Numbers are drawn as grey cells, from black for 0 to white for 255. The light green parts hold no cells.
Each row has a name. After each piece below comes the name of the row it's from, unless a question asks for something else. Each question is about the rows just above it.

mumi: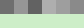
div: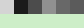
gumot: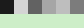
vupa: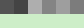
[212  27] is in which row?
div
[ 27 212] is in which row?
gumot
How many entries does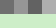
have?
4
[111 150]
mumi
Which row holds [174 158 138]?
mumi

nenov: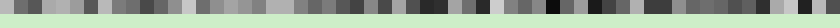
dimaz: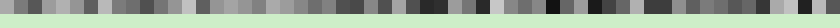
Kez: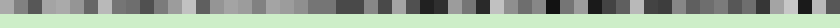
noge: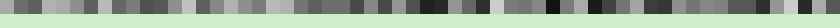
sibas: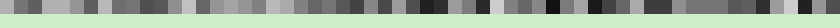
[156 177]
dimaz
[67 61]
Kez
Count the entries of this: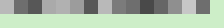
15
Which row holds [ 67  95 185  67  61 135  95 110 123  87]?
Kez
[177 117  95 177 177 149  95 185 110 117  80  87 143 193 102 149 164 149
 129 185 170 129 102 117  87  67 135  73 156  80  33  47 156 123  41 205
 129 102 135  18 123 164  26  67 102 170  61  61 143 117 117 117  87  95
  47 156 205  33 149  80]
sibas
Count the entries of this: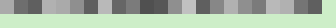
23

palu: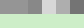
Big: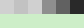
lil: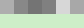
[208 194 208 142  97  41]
Big
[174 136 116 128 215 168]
lil
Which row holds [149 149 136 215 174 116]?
palu
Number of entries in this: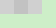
3
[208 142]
Big
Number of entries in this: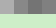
4

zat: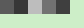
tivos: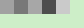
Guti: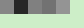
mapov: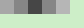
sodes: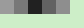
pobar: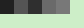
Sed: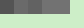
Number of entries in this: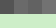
4
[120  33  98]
sodes
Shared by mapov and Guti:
[134]
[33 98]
sodes
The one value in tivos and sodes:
[120]
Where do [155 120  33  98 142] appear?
sodes

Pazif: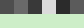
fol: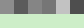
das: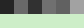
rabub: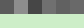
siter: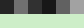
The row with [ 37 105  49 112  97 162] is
das
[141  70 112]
rabub
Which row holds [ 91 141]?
rabub
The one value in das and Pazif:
[105]

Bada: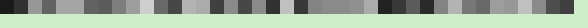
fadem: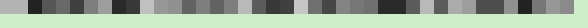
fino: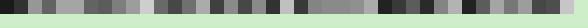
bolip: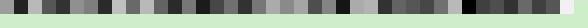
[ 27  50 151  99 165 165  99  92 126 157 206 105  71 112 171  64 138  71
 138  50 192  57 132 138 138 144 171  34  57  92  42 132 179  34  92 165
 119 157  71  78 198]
fino
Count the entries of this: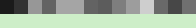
14
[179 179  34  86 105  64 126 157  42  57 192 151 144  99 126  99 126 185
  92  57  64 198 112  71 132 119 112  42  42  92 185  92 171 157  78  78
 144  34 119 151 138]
fadem
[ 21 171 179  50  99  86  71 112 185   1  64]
bolip

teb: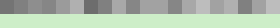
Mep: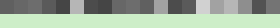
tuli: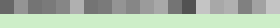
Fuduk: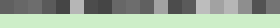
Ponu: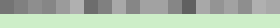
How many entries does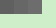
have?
3
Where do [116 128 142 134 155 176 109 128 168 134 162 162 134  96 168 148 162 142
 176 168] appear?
Ponu
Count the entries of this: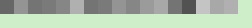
17

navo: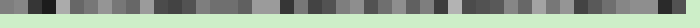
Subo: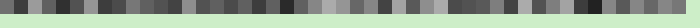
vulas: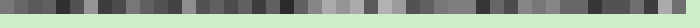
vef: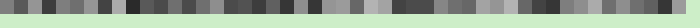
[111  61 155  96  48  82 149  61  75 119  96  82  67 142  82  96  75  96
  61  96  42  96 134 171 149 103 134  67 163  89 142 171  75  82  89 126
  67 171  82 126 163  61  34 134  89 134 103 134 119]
Subo
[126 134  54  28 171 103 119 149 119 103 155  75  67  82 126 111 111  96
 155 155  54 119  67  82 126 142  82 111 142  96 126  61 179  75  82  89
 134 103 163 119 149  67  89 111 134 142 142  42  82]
navo
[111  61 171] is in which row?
vulas

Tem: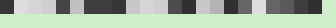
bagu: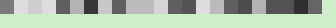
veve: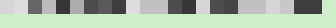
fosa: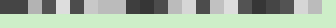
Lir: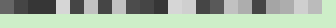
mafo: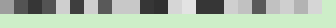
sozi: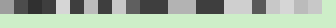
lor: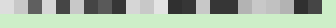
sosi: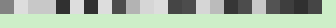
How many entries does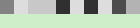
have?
10
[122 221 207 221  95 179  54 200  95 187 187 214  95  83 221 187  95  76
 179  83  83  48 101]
bagu
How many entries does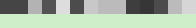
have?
14
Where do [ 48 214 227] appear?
mafo
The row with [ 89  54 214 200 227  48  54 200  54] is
lor
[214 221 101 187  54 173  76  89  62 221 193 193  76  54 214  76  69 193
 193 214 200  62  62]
veve

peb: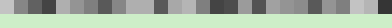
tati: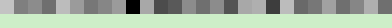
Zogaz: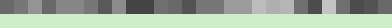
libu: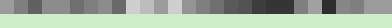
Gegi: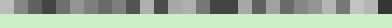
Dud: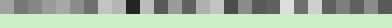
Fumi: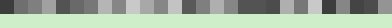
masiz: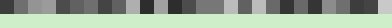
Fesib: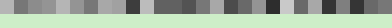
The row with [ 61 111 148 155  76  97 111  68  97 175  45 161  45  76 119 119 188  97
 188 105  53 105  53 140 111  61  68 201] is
masiz
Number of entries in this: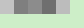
5
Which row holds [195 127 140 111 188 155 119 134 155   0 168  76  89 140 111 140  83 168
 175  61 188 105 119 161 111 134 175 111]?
tati

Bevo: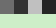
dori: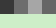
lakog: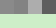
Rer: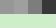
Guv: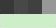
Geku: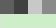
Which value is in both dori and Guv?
[56]
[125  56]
Rer
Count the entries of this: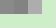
3
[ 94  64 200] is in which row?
Geku

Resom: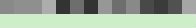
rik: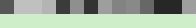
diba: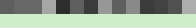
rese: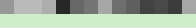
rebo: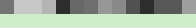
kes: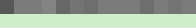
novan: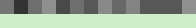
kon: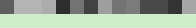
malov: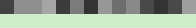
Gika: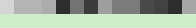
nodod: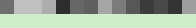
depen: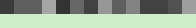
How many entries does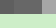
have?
4
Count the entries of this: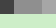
4
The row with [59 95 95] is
depen
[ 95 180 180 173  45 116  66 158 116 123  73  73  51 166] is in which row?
kon
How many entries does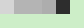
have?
5
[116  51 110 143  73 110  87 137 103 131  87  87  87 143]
novan
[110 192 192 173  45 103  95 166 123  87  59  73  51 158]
nodod

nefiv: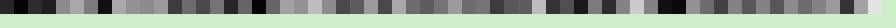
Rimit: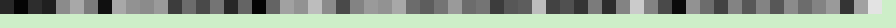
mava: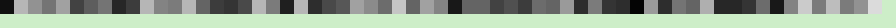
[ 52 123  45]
Rimit
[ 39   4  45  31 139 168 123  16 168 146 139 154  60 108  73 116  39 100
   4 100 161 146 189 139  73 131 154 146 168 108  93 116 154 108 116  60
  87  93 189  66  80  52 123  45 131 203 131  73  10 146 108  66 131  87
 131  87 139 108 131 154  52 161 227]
Rimit

